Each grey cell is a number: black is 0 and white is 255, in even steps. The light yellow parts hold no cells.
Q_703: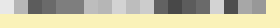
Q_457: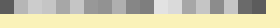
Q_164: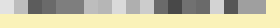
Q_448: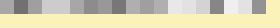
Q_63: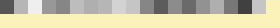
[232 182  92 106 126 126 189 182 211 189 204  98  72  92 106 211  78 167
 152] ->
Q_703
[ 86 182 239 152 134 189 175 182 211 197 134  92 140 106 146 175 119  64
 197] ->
Q_63
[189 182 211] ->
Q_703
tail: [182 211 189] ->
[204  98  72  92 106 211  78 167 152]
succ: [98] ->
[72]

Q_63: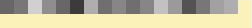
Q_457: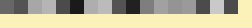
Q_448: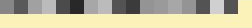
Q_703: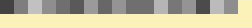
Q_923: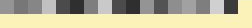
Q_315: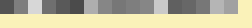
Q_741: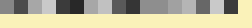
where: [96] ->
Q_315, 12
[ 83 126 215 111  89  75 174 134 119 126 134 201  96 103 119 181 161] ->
Q_315
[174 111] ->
Q_63
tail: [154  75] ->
[201  75]
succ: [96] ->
[103]
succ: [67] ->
[126]

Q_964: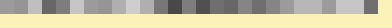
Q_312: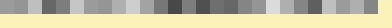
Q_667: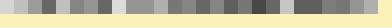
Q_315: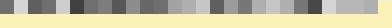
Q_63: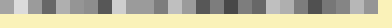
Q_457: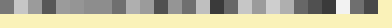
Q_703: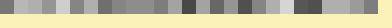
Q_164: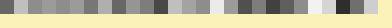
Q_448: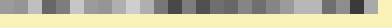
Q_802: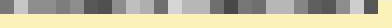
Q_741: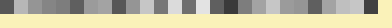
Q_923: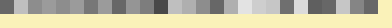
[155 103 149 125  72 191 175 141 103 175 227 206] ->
Q_923
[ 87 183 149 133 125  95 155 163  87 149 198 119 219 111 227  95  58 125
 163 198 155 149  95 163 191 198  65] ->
Q_741
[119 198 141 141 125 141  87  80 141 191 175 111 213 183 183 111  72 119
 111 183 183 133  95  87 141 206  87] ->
Q_802
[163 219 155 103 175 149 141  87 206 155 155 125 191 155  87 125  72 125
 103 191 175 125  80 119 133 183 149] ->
Q_63

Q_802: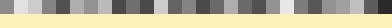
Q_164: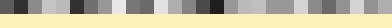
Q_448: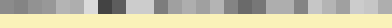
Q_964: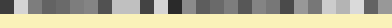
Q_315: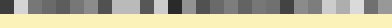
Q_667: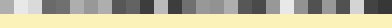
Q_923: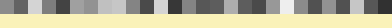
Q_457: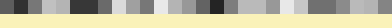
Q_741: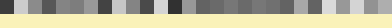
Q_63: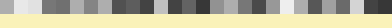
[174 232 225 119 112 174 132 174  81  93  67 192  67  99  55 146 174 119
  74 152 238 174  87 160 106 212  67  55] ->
Q_63
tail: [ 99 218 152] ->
[212 146 174]
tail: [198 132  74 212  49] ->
[152  99 106 119 106 119 112  99 168  99 218 152 212 146 174]
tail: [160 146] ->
[192 198 132  74 212  55 132  87  93 174  93  74 152 238 139  81 146  81
 198  87  49]
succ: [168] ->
[99]
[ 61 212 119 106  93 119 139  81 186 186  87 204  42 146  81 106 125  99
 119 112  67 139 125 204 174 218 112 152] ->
Q_315

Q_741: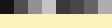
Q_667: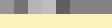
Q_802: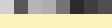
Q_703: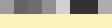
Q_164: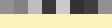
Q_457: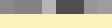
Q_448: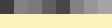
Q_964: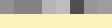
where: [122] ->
Q_448, 2
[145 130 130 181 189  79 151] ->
Q_964
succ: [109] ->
[145]
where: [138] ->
Q_457, 0
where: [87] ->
Q_802, 1
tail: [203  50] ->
[ 63 145]

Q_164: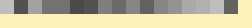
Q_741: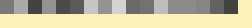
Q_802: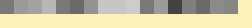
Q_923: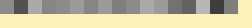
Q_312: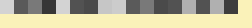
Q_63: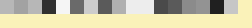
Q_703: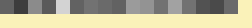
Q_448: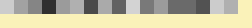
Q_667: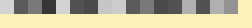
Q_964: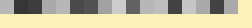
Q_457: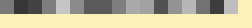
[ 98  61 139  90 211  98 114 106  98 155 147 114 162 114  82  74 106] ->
Q_703
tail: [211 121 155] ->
[106 106  82 204 176]

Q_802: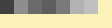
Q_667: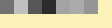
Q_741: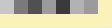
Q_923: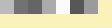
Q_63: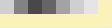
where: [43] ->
Q_667, 3
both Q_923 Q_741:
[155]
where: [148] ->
Q_667, 6

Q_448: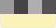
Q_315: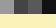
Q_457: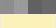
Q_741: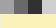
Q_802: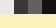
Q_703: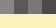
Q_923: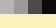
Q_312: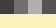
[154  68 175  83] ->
Q_448
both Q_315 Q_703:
[89]
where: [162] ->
Q_741, 0
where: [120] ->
Q_703, 2
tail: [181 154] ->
[75 11]

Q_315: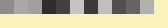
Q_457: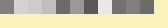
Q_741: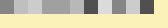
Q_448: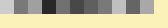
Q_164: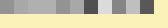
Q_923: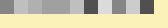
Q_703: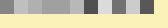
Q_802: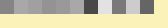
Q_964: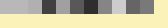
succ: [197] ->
[58]
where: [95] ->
Q_448, 6
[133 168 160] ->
Q_802
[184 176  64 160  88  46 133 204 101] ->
Q_964
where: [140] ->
Q_315, 0

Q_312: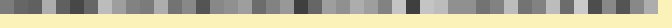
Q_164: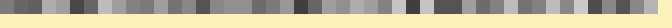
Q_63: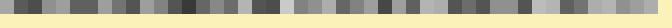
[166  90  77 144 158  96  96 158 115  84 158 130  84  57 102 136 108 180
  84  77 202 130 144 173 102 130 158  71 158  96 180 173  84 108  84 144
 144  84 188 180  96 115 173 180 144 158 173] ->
Q_63
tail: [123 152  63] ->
[102 158 144 173 158 130 196  63 196  84  84 158 108 130 188 115 130 188
 136 202  77 136  84 136 180]
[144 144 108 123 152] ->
Q_164
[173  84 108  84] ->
Q_63
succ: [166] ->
[90]
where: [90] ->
Q_63, 1
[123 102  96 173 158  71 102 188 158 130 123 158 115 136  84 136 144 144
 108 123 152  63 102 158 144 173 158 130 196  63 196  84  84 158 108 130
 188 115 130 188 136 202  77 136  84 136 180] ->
Q_164

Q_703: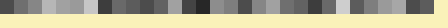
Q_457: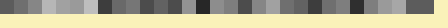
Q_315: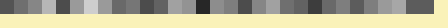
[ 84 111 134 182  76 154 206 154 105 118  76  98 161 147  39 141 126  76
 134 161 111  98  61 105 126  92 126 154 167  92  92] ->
Q_315
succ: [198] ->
[61]
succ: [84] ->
[111]
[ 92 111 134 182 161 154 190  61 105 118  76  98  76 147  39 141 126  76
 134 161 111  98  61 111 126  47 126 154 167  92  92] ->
Q_457

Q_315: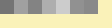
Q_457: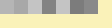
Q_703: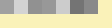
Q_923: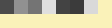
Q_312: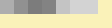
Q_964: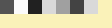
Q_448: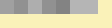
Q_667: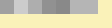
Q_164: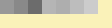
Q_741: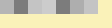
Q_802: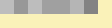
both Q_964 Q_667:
[160]
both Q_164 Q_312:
[174]
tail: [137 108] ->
[181 174 189 204]
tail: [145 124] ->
[131 196 211 211]
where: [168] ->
Q_457, 1

